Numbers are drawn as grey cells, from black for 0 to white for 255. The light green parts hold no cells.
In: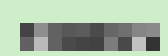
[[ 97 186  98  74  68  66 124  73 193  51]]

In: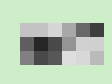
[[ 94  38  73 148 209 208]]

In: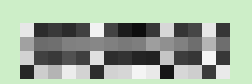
[[161 108 111 128 130 135 128 121 126 158 144 129 110 180 110]
 [ 38 205 180 236 211  45 210 214 244 233  22 215 206  59 234]]

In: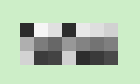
[[175 124 103 152 131 115 127]]

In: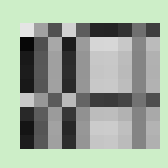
[[  7  80 168  28 155 214 215 200 134 187]
 [ 28  88 160  45 149 197 199 186 132 176]
 [201 151  90 186 100  60  58  68 114  78]
 [ 20  85 162  39 151 203 204 191 132 179]]

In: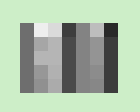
[[110 166 181  74 131 148  60]
 [110 151 177  74 131 140  60]]

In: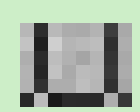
[[195  31 207 181 185 189  47 174]
 [179  38 194 170 187 184  56 172]
 [ 40 187  26  43  42  41 174  56]]

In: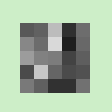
[[135 108 217  30 104]
 [ 74 198 101  75  81]]

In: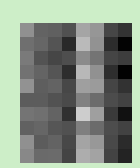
[[111 102  84  41 186 146  44   3]
 [114 100  85  45 184 145  46   2]
 [ 92  92  82  74 129 108  76  66]
 [ 97 102  86  81 127 107  77  66]
 [136 106 107  68 173 163  67  35]]
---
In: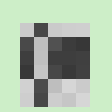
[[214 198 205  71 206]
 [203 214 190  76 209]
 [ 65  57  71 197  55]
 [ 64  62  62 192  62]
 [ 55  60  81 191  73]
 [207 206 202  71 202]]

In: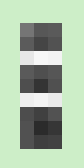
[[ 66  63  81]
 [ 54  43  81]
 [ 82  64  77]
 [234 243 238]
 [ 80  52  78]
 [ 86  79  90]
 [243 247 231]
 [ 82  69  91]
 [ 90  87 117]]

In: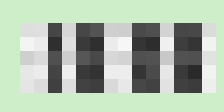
[[238  60  64 226  66  71 232 217  62  66 222  64 220 229]
 [242  42  58 231  75  53 237 237  51  57 238  68 235 231]
 [226  80  82 200  82  80 211 215  73  86 206  80 218 207]
 [242  53  62 240  45  53 246 235  47  58 223  47 236 244]
 [219  72  71 211  79  74 206 207  83  71 215  70 223 222]]

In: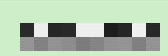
[[147 128 148 146 132 124 141 146 130 149]
 [ 40 239  38  29 238 238  41  38 237  42]]

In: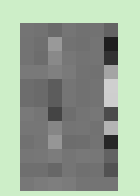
[[116 116 116 123 126 123 119]
 [ 82 113 112 117 103 111 111]
 [ 98 119 120 117 124 119 118]
 [ 39 115 110 109 150 117 113]
 [180 114 117 116 134 118 118]
 [ 75 119 116 110  68 117 121]
 [206 115 113 117  92 106 109]
 [207 115 113 117  92 106 109]
 [164 113 114 122 128 121 121]
 [ 49 116 115 119 137 109 115]
 [ 30 116 112 114 153 111 115]
 [ 99 114 113 117 106 114 116]]

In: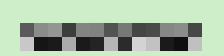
[[192  15  26 194 211  43 182  36  26 171  26  21 200]
 [ 71 140 135  75  69 120  83 130 132  61 149 140  90]]

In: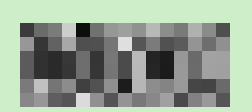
[[ 85 153 130  74 160 136 120 148  84 144 219  85  94 151 135]
 [106  68  70 153 132 141 182  28 144  82  64 140 117 192 122]
 [160 161 107 153  27  38 184  75 117  54 110  54  42  49  91]
 [161 162 106 151  28  36 185  75 119  53 110  56  42  49  91]
 [144 110 148  91  81 123  86 223 117  80  79 168  98  54 151]
 [ 79 139 176 122 141 184 145 159 151 113  13 205 123 107  59]]

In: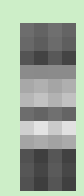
[[ 64  85  62  81]
 [ 71  90  69  86]
 [ 65  86  63  81]
 [170 162 171 164]
 [225 202 227 207]
 [100 112 100 109]
 [193 178 194 182]
 [175 165 176 168]
 [139 139 138 139]
 [ 68  88  67  84]
 [ 94 107  93 104]
 [100 111  99 109]]

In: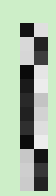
[[ 35 203]
 [ 55 206]
 [ 19 199]
 [236  11]
 [222  47]
 [210  33]
 [195  41]
 [236  26]
 [229  10]
 [ 61 214]
 [ 35 216]
 [223  18]]
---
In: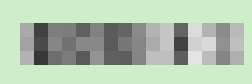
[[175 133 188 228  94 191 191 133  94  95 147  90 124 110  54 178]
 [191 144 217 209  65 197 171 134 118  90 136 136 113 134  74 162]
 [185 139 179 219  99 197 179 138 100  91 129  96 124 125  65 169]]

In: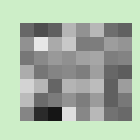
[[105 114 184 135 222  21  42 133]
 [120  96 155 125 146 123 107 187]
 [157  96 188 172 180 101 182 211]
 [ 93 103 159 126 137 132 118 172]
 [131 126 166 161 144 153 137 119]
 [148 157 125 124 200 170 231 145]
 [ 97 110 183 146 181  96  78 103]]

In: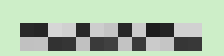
[[ 56  54 197 203  58 195  64  58 193  53  50 194 193]
 [209 209  36  29 203  39 196 205  40 208 214  38  41]]

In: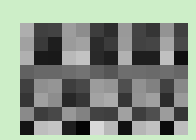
[[189  11 193 181  17 184 216   4  31 196 189  20]
 [ 53 156  79  62 161  63  66 130 152  72  61 138]
 [154  43 160 148  53 171 163  54  39 141 160  53]
 [136  65 129 145  79 149 156  72  62 149 143  64]
 [102 110 106 109 110  86  97 115 109 104 104  97]
 [ 16 192  30  30 178  31  41 195 185  25  26 176]
 [ 73 166  69  66 155  59  43 162 155  30  58 161]
 [ 64 147  53  67 153  45  61 141 157  67  64 174]]

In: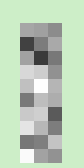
[[146 162 250]
 [195 127 119]
 [125 183 228]
 [ 90 207 201]
 [173 189 121]
 [181 254 192]
 [145 205 216]
 [120  58 162]
 [169 124  65]
 [140 160 166]]

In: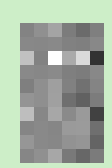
[[123 103 121 167 144 134]
 [100 149 146 135 137 150]
 [111 155 154 134 137 133]
 [ 65 154 138 167 135 190]
 [124  97 111 160 143 148]
 [132 113 129 159 143 127]
 [136 124 127 138 135 137]
 [ 50 218 170 254 130 193]
 [136 127 129 137 135 136]
 [127 107 124 164 144 131]]

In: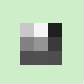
[[ 77  80  79]
 [ 58 149 130]
 [ 31 245 200]]

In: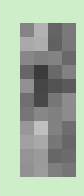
[[117 126 155 145]
 [108 103 154 148]
 [103 119 169 161]
 [110 130 191 151]
 [140 128 135 118]
 [141 119  72 111]
 [ 90  82  70 144]
 [129 105  59 102]
 [105 131 127 135]
 [120  97 174 169]
 [121 100 178 132]]
